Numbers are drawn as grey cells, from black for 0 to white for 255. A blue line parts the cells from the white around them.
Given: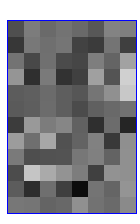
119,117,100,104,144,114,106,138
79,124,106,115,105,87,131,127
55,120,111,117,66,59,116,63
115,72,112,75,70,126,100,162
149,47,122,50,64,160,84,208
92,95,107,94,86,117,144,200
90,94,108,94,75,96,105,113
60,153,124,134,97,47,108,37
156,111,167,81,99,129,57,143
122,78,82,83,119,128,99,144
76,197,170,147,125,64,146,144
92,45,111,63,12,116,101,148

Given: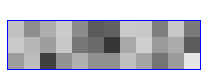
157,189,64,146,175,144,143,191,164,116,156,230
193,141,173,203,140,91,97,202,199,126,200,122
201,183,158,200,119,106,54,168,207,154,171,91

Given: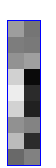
105,129
157,117
125,121
146,159
209,10
237,43
210,33
145,131
187,43

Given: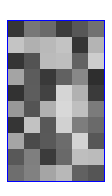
110,129,165,184,97,85
54,119,106,60,87,113
196,176,185,195,53,180
53,83,187,190,98,205
164,92,57,97,136,46
50,93,66,213,177,58
152,84,176,216,191,123
53,194,88,209,125,106
165,74,89,108,211,87
88,127,59,105,190,187

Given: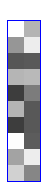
209,134
254,180
150,237
86,89
181,185
61,124
180,88
61,88
254,92
163,237

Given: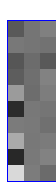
217,124,107
89,117,128
120,117,114
86,108,89
93,111,130
155,109,125
43,120,117
123,121,112
170,120,123
40,121,130

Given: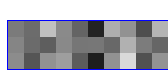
140,85,146,158,92,30,146,217,81,147
123,108,192,138,100,35,174,146,78,180
133,107,94,137,118,119,104,177,124,102
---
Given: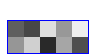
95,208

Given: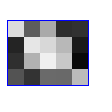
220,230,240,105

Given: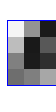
245,25,47

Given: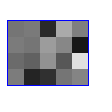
117,117,146,117

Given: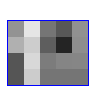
147,205,124,117

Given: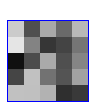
203,131,170,84,57

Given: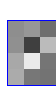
142,63,117

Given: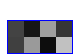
67,154
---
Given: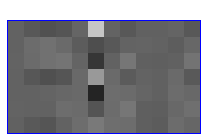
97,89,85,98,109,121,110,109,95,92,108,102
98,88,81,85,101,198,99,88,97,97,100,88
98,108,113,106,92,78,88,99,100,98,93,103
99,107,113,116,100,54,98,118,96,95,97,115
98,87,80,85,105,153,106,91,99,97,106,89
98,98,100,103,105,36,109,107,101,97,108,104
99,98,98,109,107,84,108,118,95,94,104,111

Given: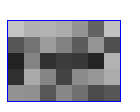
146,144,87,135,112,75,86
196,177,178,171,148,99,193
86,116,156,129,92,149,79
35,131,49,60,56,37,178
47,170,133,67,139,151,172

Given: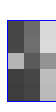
61,68,185
70,107,217
71,110,218
181,90,147
63,70,189

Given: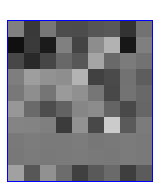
161,87,145,108,64,89,106,62,91
128,57,119,77,76,85,88,51,114
16,58,27,128,68,141,178,23,127
71,41,70,104,87,165,105,123,114
126,158,146,142,179,65,74,114,93
120,142,117,154,144,118,72,115,104
151,106,77,98,134,140,100,73,102
132,131,127,59,146,72,203,90,123
121,124,122,122,124,119,121,123,121
120,123,121,122,123,121,120,123,121

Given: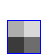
59,109
173,217

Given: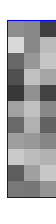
120,118,148
142,135,63
217,135,187
104,151,197
80,192,165
56,144,66
162,192,136
105,177,98
158,152,134
201,188,178
93,160,199
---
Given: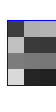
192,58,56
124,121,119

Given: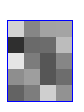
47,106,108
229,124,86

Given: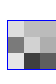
122,210,174
229,63,94

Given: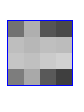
190,183,191
197,192,203

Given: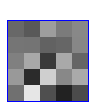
117,116,98
128,168,57

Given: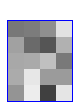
161,106,85
168,170,192

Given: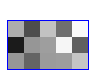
27,150,158
151,100,155
